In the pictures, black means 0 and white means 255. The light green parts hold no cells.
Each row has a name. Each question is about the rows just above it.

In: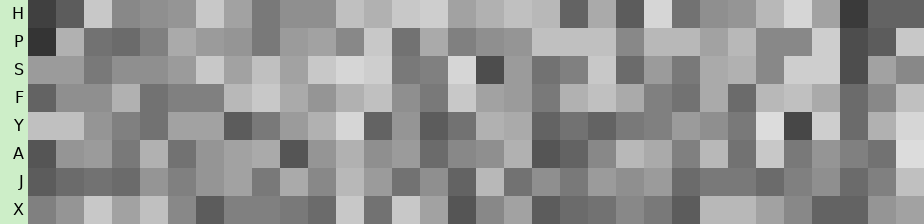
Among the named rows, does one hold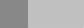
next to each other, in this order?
no
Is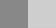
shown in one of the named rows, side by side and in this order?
yes
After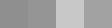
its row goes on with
121, 143, 143, 192, 177, 200, 206, 162, 177, 192, 184, 99, 170, 92, 214, 114, 143, 149, 184, 214, 162, 58, 99, 99
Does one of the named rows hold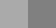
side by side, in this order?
yes

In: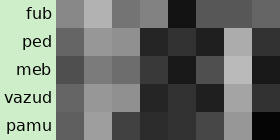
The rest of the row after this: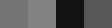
87, 101
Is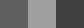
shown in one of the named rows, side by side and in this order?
yes

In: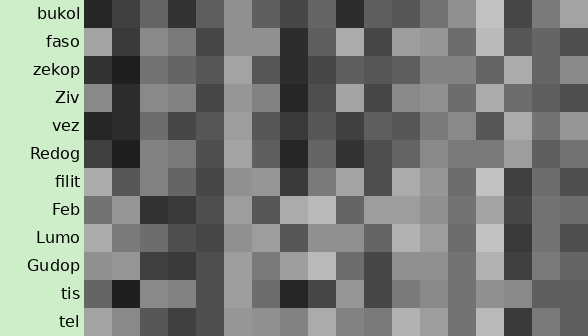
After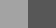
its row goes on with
45, 71, 95, 87, 95, 130, 130, 101, 171, 101, 137
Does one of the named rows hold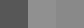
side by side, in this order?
no
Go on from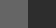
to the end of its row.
95, 87, 115, 144, 193, 71, 122, 163
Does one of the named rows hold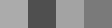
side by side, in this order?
no
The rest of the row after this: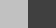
109, 79
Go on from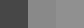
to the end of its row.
109, 171, 109, 95, 79

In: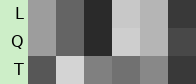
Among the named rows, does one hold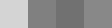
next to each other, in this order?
yes
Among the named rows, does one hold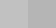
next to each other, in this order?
no
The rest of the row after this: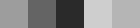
72
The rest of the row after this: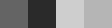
72
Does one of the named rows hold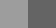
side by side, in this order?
yes
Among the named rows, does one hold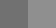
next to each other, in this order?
no

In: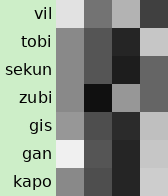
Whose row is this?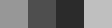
gis
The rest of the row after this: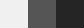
198
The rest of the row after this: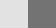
179, 64
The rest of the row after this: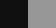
101
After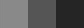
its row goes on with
198

